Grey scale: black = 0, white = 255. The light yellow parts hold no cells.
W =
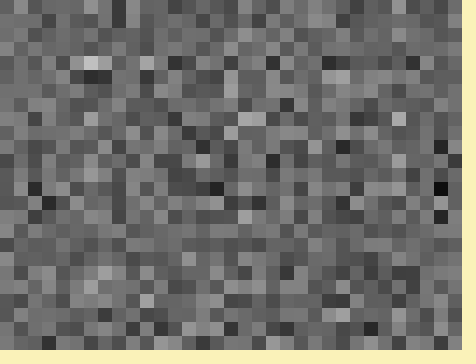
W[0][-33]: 96
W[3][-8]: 108
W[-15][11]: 127
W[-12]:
[88, 138, 43, 124, 140, 77, 105, 88, 73, 134, 84, 126, 77, 75, 64, 36, 103, 141, 117, 101, 113, 70, 134, 114, 126, 62, 137, 133, 149, 93, 113, 13, 97]
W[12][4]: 98
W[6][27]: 100
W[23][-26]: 133
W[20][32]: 116
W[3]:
[131, 98, 119, 103, 107, 99, 84, 99, 122, 97, 78, 112, 120, 109, 86, 105, 140, 101, 109, 135, 89, 121, 91, 114, 117, 108, 99, 101, 86, 108, 104, 108, 122]
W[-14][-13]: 110
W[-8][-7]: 124
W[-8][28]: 100
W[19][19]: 94
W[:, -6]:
[86, 102, 100, 101, 74, 134, 100, 107, 86, 100, 120, 105, 91, 133, 86, 95, 92, 125, 99, 92, 74, 95, 100, 93, 113]
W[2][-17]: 108
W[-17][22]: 96
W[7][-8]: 100
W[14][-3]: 97
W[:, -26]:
[115, 114, 83, 99, 157, 53, 82, 108, 113, 86, 139, 95, 128, 88, 109, 128, 119, 101, 113, 158, 111, 135, 60, 133, 101]
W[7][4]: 103
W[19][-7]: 62
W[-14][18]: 128
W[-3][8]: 98
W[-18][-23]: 91
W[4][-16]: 115
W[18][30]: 94
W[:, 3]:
[104, 70, 97, 103, 127, 112, 90, 133, 127, 111, 84, 127, 120, 124, 42, 89, 106, 94, 93, 139, 134, 100, 112, 119, 50]
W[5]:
[97, 112, 102, 112, 132, 72, 46, 53, 114, 111, 56, 98, 130, 100, 78, 69, 148, 93, 93, 136, 86, 109, 98, 149, 160, 107, 129, 134, 117, 129, 87, 94, 94]
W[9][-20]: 59
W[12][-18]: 94
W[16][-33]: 134
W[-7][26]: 68
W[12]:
[89, 123, 88, 120, 98, 119, 151, 128, 81, 129, 125, 113, 68, 73, 106, 94, 83, 110, 109, 74, 122, 109, 120, 89, 89, 82, 103, 91, 111, 66, 112, 76, 106]
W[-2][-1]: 101
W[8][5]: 87
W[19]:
[119, 76, 126, 139, 85, 105, 125, 158, 132, 87, 139, 95, 87, 102, 102, 138, 97, 71, 123, 94, 56, 130, 104, 84, 67, 100, 62, 92, 63, 64, 112, 122, 126]

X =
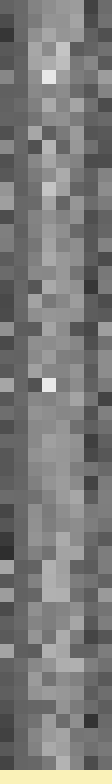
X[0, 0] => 99
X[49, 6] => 93
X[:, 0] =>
[99, 76, 54, 89, 83, 135, 96, 98, 100, 80, 139, 81, 88, 149, 159, 77, 127, 125, 92, 107, 80, 73, 75, 145, 74, 100, 89, 166, 88, 110, 78, 103, 87, 87, 94, 108, 70, 86, 58, 46, 166, 88, 157, 75, 96, 90, 164, 97, 90, 95, 83, 70, 65, 89, 68]
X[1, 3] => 148
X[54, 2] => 103
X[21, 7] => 77
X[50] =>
[83, 99, 102, 103, 148, 123, 108, 94]
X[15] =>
[77, 103, 131, 144, 130, 144, 79, 99]
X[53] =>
[89, 100, 130, 170, 160, 128, 112, 121]
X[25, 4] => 127
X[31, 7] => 96
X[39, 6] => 97
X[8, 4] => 145
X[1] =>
[76, 106, 123, 148, 147, 164, 76, 113]
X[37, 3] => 126
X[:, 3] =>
[142, 148, 167, 139, 172, 232, 131, 171, 141, 95, 182, 166, 141, 197, 165, 144, 156, 163, 170, 136, 170, 120, 150, 165, 140, 156, 134, 233, 130, 142, 139, 160, 153, 141, 148, 132, 123, 126, 137, 114, 177, 175, 177, 126, 126, 116, 177, 148, 115, 156, 103, 156, 154, 170, 121]
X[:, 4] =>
[152, 147, 149, 196, 189, 158, 140, 133, 145, 122, 101, 140, 171, 161, 101, 130, 143, 131, 152, 152, 154, 135, 148, 140, 146, 127, 133, 122, 141, 135, 150, 153, 151, 152, 156, 155, 142, 137, 171, 163, 160, 163, 176, 132, 137, 172, 166, 174, 141, 151, 148, 108, 164, 160, 179]
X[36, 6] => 122
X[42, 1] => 98
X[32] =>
[87, 102, 146, 153, 151, 142, 73, 87]
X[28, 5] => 164
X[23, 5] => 85
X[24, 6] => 80
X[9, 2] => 167
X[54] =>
[68, 101, 103, 121, 179, 133, 76, 109]
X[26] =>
[89, 103, 161, 134, 133, 148, 90, 141]
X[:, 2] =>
[131, 123, 144, 167, 164, 143, 137, 128, 116, 167, 81, 135, 123, 113, 106, 131, 129, 118, 128, 137, 86, 163, 143, 92, 143, 138, 161, 82, 135, 147, 137, 137, 146, 135, 128, 113, 143, 145, 148, 129, 99, 130, 102, 144, 132, 149, 93, 136, 155, 147, 102, 114, 134, 130, 103]
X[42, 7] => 154

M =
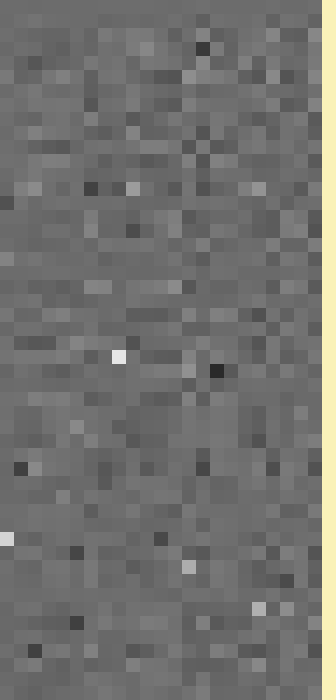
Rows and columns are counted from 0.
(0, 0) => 108
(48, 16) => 102
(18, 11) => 109
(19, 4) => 111
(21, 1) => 112
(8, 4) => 115
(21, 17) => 112
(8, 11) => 107
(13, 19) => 106
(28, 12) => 95
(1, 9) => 107
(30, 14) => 113
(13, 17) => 126
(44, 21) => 104
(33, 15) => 118
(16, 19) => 92
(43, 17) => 103
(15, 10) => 110
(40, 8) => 107
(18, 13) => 102
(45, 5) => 106
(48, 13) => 98
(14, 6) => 109
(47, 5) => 106
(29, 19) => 110
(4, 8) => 115
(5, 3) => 118
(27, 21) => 106
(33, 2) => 137
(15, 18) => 97
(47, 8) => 104
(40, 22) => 97
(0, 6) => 108
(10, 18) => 119
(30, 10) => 102
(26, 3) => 98
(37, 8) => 106
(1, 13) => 106
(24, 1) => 93
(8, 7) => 105

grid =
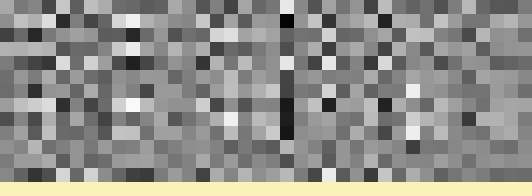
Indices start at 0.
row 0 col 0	168
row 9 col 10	113
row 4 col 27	216
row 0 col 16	67
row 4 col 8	75
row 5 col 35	156
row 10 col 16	95
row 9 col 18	164
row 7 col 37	164
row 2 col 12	82
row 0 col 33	183
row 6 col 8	150
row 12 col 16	132
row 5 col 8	145
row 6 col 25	164
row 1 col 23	52
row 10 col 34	140
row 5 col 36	153
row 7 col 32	159
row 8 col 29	205
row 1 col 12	140
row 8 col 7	67
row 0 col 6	190
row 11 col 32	142
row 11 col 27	105
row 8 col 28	116
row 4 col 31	76
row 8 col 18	186
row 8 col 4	103
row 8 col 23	163
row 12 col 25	145
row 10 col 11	115
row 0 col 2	133
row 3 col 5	106
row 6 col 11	153
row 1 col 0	143
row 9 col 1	161
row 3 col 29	137

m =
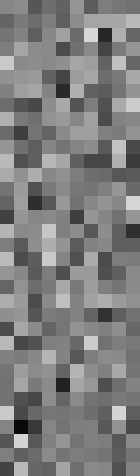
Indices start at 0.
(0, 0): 135
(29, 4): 117
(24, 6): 204
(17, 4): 148
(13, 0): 115
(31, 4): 149
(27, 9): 131
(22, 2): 86
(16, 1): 137
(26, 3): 145
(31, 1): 212
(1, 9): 185
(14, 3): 88
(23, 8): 143
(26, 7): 128
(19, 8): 95
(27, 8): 111
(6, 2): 165
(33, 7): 134
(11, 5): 96
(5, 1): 149
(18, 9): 123
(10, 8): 194
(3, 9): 149
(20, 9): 138
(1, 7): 165
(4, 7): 98
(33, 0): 67
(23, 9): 103
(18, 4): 132
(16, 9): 48
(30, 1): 9
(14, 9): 213
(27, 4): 33
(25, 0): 129
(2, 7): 39
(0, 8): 118
